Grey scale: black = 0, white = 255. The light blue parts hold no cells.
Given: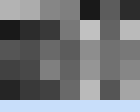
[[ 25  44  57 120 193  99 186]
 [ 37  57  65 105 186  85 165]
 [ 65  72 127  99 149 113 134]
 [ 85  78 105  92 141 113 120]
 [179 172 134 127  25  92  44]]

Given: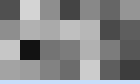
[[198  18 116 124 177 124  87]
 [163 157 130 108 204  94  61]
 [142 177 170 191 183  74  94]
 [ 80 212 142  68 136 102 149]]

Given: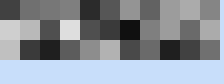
[[192  58  31  92 141 178  73 106  31  65 112]
 [ 65 112 119 127  43  86 148  98 156 171 133]
 [207 185  79 222  79  58  16 127 156 106 171]]

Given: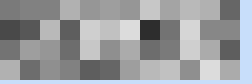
[[ 73  87 185  94 207 193 220  45 115 214 135 135]
 [177 109 143 129  94 102 158 185 193 143 220 171]
 [122 129 129 177 150 158 150 199 164 185 177 102]
 [115 158 150 109 199 143 171 109 122 207 171  94]]

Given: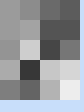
[[171  55 199 214]
 [126 100 179 237]
 [155 140 106  92]
 [155 163  84  84]
 [148 206  70 118]]

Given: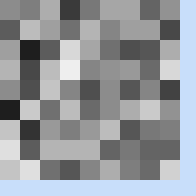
[[159  30  92 216 166 112  79  86 173]
 [196  51 153 126 153 188  86 120 126]
 [180  72 188 238 133 146 153 106 216]
 [140  79 196 133  79 140  86 133  66]
 [223  92 180 180 180 100 120 100 100]
 [140 126 173  58 120 166 166 100 146]
 [ 92 188 159 112 180 133 159 159  72]
 [ 30 202 112 188 106 140 173 202 146]
 [196 223 112  86 133 173 126 106 209]]

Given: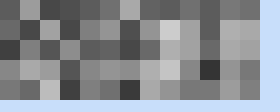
[[105  72 162  72 127 148  79 148 204 162  92 175 169]
 [120 105 188  64 127 112  58 169 148 120 120 156 127]
 [ 64 127  85 141  92  98  72 105 175 162 105 169 162]
 [ 92 156  72  79  92 112 169  98  92 112  92 120 112]
 [135 169 156  85 135 148 141 175 196 135  52 148 120]]

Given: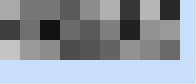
[[ 62 112  18 106  91 127  33 146 154]
 [169 119 119  91 140 175  54 182  40]
 [195 154 140  76  84  99 146 133 106]]
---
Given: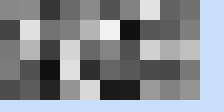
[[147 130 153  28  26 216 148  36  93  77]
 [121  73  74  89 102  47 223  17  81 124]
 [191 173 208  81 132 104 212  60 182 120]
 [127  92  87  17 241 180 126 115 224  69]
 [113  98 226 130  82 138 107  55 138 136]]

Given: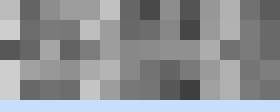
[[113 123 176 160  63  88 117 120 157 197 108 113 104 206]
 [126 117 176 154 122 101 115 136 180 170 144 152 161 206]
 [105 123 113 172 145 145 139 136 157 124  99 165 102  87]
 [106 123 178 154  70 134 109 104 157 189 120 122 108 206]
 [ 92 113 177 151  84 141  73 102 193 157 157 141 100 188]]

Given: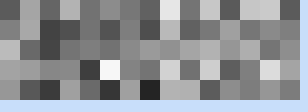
[[124 150 125 141  92 177 179  36 160  54 106 160  59  88 151]
 [164 220 127  94 206 113 210 116 131 247  62 137 135 157 163]
 [142 117 174 150 178 165 145 154 138 114 126 116  69 105 187]
 [127 138 118 160 120  97 185  78 126  83 115  80  67 168 128]
 [ 91 202 198  90 199 116 230  97 119 140 114 179 101 165  91]]

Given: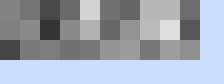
[[143 158 120 156 149 120 114 125 121  69]
 [ 87 223 187 147 104 178 138  52 138 128]
 [108 184 184 100 114 211 105  72 117 131]]

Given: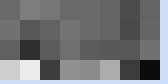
[[ 11  59 172 140 145  61 236 206]
 [114  88  88  92 111  92  47  97]
 [102  74 100 106 115  98  87 114]
 [100  76 100 106 105 118 125 105]]

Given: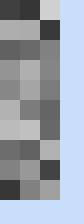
[[159 129  55]
 [ 67 152 130]
 [177  98 109]
 [104 192 187]
 [101 124 177]
 [123 165 135]
 [133 175 148]
 [129 106  97]
 [ 57 172 174]
 [208  54  64]]
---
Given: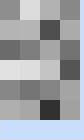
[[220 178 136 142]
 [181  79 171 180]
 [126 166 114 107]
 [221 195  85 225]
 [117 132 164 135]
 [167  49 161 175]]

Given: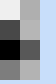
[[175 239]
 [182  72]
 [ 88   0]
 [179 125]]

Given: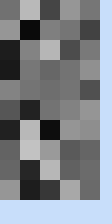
[[185  69 150 118 113]
 [ 10 127 117  66 150]
 [131 182  76 121  29]
 [119 103 115 144  25]
 [116 110 116  80 131]
 [ 34 115 130 149  86]
 [184  13 149 142  33]
 [194 154  90 101  99]
 [ 38 183  97 107 102]
 [ 29  55 168 106 150]]

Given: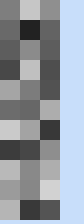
[[198 143 126]
 [ 34  99 105]
 [139  93  93]
 [192  78  72]
 [124  82 165]
 [103 173 108]
 [163  56 202]
 [ 71 142  60]
 [137 174 185]
 [135 210 155]
 [ 57  84 181]]

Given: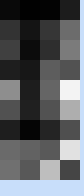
[[  1   3  28   9]
 [ 20  54 108  51]
 [ 12  46 123  64]
 [ 23  93  82  30]
 [ 29 101 243 142]
 [ 32  82 174  81]
 [  5  36  79  30]
 [ 98  89 225 106]
 [ 88 190  69 112]]

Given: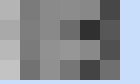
[[123 138 140 136  71 180]
 [126 137 108  48  87 169]
 [123 145 150 137  80 184]
 [114 144 118  68 111 195]]

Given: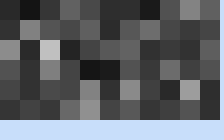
[[ 20  54  97  73  46  47  26  81 131  96  41]
 [129  84  72  95  44  87 109  71  58  69  50]
 [ 42 192  36  68  88  98  49  58  50  94 140]
 [ 50 127  68  21  27  82  57 108  64  81  82]
 [ 50  74  69 130  49 138  64  41 157  46  69]
 [ 66  56 104 144  68  88  54  63  83  48  53]]

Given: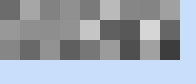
[[166 130 144 122 186 134 132 160 108]
 [143 142 146 197  96  88 214 102 152]
 [105 146  95 119 155  79 161  61 134]]

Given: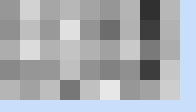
[[210 166 183 164 150 180  48 183 151]
 [190 153 224 148 109 178  61 178 144]
 [219 178 195 177 161 201 122 173 173]
 [150 151 191 146 130 144  61 198 137]
 [162 189 119 192 231 151 162 205 181]]
